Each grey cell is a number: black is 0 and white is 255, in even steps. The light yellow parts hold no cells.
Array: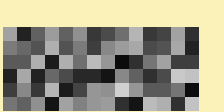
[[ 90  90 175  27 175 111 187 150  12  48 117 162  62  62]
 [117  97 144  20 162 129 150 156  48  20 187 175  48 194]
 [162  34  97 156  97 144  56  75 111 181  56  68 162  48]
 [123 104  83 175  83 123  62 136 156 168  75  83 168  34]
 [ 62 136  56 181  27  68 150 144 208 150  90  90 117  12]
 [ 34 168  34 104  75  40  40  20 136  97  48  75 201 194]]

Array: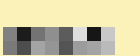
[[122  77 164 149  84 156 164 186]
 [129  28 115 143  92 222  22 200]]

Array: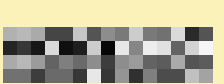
[[177 184 170  69  69 198  84 141 121 204 121 113 218  42  84]
 [170 184 155  99 127 106 141  61 141 155  99  92 170  84  92]
 [113 113  61 106 106  55 231  55 149  48 127  76  76 192 163]
 [ 36  55  23 218  15  30 204   7 231 133 237 224  99 211 245]]

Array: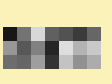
[[ 23 115 216  96  82  59 102]
 [109 102 158  51 195 145 172]
 [151  88 129  37 222 179 201]]

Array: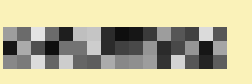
[[157 107 227 107  30 191 197  43  14  22  58 157  86  65 219  86]
 [136 122 219 101 205 101  93 171 136 143 157  51 211  86  36  93]
 [ 22 171  79  14 115 115 205  43  65  73 149  43  73 149  22 165]]

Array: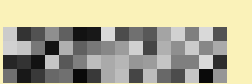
[[209 197 120  18 176  96 120 135 156 209  69 176 143 203 135 170]
 [203  51  82 143  96  18  24 217  76 112  88 164 209 127 217  82]
 [112  24  57 104 112  10  57 170 189  69 189 104  76 197  10 150]
 [ 38  51  18 197  88 127 189 170 182 150 156 197 127 127 217  45]]
